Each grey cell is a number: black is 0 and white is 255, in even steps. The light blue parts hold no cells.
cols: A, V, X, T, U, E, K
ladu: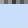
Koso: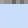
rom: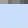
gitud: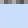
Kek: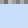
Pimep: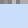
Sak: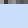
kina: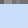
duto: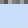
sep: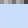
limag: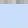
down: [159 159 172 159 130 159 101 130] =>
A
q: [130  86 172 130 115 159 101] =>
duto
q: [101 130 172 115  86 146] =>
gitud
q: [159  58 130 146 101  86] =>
Sak
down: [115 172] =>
U

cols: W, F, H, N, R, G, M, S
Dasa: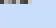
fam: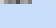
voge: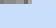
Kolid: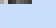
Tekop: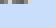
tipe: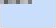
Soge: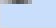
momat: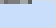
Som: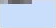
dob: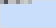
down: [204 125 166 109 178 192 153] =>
W
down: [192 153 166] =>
W
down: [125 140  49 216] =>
H
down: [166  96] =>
S

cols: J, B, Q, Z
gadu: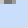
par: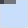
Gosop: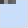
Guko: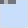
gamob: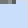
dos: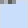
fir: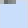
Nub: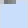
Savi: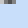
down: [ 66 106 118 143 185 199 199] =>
J
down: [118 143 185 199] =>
J
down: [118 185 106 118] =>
B

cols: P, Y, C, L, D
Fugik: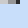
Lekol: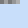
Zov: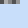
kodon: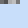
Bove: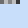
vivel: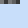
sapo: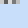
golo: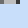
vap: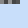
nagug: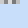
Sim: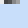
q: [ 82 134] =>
Sim
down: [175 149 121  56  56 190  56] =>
D

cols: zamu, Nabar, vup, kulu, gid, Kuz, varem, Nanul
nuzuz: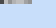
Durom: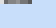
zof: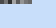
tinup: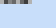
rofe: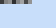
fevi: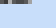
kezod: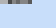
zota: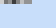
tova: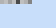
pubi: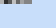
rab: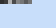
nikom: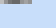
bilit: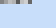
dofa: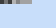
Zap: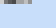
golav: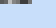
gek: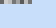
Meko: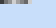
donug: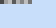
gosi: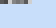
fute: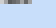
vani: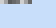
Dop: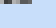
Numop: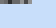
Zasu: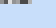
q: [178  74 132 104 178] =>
tinup
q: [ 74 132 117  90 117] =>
rab
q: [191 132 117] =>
golav

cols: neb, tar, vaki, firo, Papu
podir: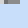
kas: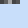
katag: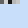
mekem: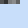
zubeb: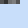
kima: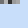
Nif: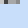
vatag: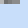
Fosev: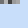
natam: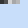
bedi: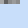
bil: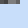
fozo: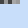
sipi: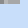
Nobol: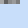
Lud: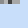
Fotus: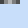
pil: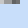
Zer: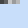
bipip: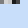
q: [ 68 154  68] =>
fozo
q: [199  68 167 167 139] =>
Nif
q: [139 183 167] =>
sipi
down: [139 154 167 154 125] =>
firo
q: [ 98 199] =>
Zer
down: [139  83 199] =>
Papu
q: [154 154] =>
pil

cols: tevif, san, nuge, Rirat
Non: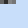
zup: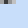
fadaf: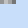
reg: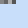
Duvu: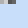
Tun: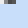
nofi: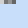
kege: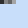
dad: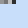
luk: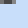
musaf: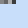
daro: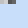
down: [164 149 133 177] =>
tevif
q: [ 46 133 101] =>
kege

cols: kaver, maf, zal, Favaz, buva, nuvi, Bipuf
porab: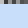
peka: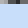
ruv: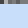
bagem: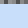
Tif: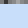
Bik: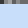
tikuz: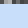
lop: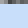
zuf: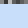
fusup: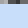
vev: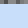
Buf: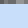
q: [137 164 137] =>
Tif
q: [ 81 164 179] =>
tikuz
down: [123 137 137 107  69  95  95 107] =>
nuvi
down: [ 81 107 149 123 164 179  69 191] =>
zal

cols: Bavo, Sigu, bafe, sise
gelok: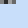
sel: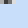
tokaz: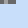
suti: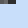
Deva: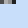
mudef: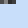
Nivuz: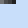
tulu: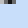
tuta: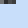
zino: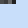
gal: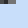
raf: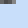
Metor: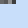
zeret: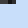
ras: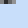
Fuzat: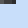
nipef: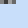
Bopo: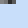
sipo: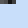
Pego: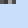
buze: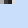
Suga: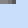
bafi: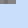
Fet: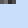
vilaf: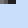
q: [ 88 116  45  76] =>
Fet
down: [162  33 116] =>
bafe

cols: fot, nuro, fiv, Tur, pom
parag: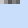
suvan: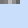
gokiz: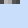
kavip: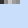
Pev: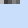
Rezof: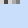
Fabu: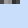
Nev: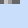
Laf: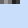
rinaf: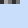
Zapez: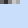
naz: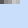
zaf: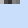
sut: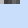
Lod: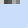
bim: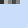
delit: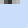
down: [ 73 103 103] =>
fot
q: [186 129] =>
bim
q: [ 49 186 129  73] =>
bim

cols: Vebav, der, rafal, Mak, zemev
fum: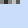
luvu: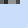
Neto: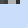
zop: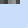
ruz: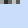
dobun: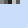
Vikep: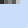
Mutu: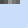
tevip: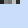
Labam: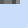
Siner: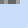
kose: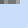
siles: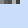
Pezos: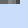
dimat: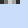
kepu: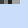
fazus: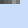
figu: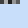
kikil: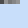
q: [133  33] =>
kepu
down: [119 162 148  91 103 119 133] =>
der
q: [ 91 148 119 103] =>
Mutu
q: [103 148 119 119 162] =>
kose
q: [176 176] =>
Neto
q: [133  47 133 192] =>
fum

